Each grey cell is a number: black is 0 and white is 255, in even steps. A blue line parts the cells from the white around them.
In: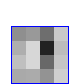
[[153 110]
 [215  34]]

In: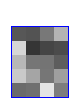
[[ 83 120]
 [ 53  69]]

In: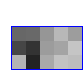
[[105 150]
 [ 51 156]]

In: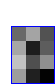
[[164  82]
 [ 29  93]]

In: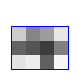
[[133 157]
 [ 84  60]]

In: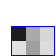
[[170 215]
 [159 220]]

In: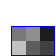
[[143  28]
 [ 93  65]]
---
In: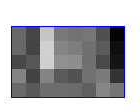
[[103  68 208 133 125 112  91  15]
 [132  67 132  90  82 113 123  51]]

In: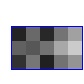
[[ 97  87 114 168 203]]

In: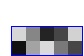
[[ 16 163 218 121  70]]

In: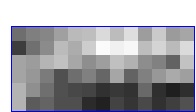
[[ 61 112 139 187 172 205 251 240 247 189 212 186 219]
 [164 151 123  80 110 128 102 166  99 128 152 170 159]
 [179  91 100  79  79  43  33  67  53  73  49  63  81]]

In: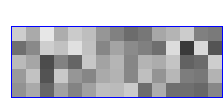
[[111 137 206 193 224 193 134 164 139 128 111 220  58 217  84]
 [154 194  83 201 150 134 170 179 135 191 148 183 125 120 179]]

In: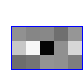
[[199 247   5 144 215]]

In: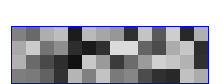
[[169 203 116 142  45  26  48 219 219 100  76 172 199  45]
 [126 122  98  50 181 128 195 122 134  76  48  40 193 172]]

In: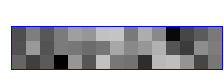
[[ 81 153  83 123 119 108 118 167 137 151 177  84  59 141 125]]

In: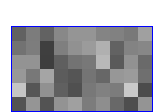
[[114 125  63 127 145 155 176  98 131 135]
 [152 120 165  92  85 116 103 151 155 111]
 [ 83 149  83 147 160 124 142 104  78 148]]
